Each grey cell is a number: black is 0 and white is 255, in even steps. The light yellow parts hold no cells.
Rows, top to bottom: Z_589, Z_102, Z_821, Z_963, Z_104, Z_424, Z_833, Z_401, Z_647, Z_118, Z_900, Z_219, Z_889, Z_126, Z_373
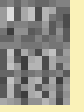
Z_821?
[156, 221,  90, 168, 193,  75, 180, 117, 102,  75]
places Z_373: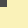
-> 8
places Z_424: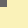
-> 0 1 3 4 6
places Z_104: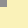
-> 2 3 6 8
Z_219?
[ 75, 193, 144,  61, 168, 180,  75, 168,  61, 144]

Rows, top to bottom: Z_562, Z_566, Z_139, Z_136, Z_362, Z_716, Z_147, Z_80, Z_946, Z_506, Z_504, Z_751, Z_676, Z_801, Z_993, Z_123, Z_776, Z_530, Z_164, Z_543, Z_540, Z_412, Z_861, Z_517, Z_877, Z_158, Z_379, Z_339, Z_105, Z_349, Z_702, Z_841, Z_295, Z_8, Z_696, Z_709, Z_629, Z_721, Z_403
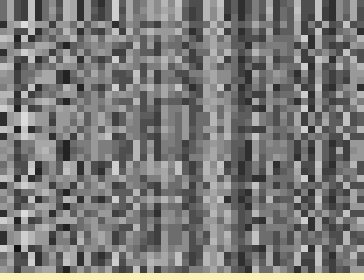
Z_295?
[140, 153,  78, 125, 109, 167, 182, 153,  63,  35,  93, 109, 125, 153, 125,
 125, 109,  78,  78, 182,  93, 140,  63, 125, 109, 109,  78,  93, 109, 140,
 167, 140, 125,  93,  78,  47, 153, 109, 125, 125, 125, 109,  63, 109,  47,
 167,  93,  63,  93,  63, 140, 153]
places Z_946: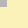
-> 7 9 23 25 31 42 50
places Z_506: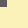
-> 3 5 11 14 24 27 31 39 47

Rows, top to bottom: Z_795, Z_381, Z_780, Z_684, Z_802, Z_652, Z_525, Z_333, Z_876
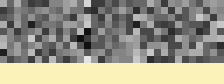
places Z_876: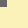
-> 2 8 10 27 30 31
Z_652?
[172, 132, 103, 119, 199,  73, 132, 172,  87, 158,  60,  17,  60, 119,  87,
 119,  87, 158, 172, 158, 103,  73, 103,  60,  73, 172, 145, 103, 119, 172,
 172, 184]
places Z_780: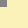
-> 8 21 24 27

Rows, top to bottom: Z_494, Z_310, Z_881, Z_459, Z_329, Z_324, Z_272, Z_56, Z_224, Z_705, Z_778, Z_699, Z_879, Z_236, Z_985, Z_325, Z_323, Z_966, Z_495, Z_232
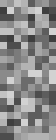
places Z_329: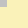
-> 0 1 4
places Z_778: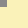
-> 0 1 3 6
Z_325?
[ 93,  77, 150, 194, 194,  93, 179, 123]
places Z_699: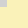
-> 1 7
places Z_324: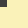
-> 1 4 7

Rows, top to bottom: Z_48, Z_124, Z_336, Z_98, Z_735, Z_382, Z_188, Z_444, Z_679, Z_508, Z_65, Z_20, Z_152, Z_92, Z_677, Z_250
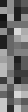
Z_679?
[160, 144,  31,  90]
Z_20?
[ 60, 144,  31,  75]
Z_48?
[ 31, 144,  60,  90]
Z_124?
[160, 144,  31,  60]

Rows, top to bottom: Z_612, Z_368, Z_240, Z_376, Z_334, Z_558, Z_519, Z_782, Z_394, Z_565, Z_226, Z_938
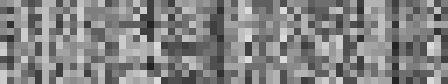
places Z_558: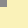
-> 7 15 24 28 44 50 52 53 57 58
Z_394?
[ 79,  63, 126, 204, 111, 163, 191, 126, 139, 151, 151, 204, 151,  95, 111,
 151, 151, 191, 151, 139, 179,  63, 179, 179, 126, 111, 191, 179, 139, 126,
  79,  63, 139, 126, 191, 219, 126, 126,  95, 126, 219, 151, 126, 111,  95,
 111,  95, 163, 179,  95, 179,  63, 191, 163, 191, 111,  95, 151, 139, 111,
 126,  95, 126,  63]

